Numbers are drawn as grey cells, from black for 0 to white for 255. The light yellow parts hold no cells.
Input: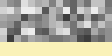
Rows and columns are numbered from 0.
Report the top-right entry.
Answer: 116
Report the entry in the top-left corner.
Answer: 181
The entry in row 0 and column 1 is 143
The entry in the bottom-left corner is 194
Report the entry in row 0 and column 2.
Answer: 129
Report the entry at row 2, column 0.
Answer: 169
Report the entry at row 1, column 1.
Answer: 223
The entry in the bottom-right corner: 143
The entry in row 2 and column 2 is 155
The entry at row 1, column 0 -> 210

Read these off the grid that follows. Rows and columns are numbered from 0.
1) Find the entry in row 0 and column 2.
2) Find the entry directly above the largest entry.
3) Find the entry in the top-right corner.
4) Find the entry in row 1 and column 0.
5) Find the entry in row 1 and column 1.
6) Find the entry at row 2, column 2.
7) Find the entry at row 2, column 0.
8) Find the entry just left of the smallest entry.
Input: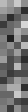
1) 201
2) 117
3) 142
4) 157
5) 142
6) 88
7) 117
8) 129

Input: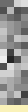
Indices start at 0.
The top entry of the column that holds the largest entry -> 108
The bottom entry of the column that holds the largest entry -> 170
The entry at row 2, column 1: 108
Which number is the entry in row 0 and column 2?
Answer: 209
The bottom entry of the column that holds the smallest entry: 108
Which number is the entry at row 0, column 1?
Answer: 108
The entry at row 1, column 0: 80
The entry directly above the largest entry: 221
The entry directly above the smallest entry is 66
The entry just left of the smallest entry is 236
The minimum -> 37
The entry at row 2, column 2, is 93
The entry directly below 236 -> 80
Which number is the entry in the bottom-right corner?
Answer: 122
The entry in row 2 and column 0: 138
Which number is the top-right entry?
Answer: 221

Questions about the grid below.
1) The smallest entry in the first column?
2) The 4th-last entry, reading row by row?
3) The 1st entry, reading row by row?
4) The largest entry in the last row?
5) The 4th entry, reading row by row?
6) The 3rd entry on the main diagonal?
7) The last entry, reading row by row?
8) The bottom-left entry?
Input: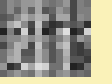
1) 34
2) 151
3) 101
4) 178
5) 151
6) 139
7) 101
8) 101

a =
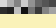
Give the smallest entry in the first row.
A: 71
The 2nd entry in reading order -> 174
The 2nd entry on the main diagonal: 33
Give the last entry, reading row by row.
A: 162
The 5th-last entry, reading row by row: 17

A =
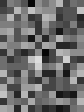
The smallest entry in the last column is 38
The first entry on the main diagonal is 53
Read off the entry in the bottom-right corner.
126
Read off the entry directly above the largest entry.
141
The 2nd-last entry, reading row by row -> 111
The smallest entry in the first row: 7
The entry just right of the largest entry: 38
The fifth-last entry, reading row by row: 53
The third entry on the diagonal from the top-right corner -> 83
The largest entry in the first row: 182
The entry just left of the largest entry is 194
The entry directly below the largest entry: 207
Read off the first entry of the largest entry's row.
111
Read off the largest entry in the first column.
194
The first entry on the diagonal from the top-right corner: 99
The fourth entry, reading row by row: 83
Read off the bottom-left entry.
169
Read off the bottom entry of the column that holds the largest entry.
83
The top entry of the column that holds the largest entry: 141
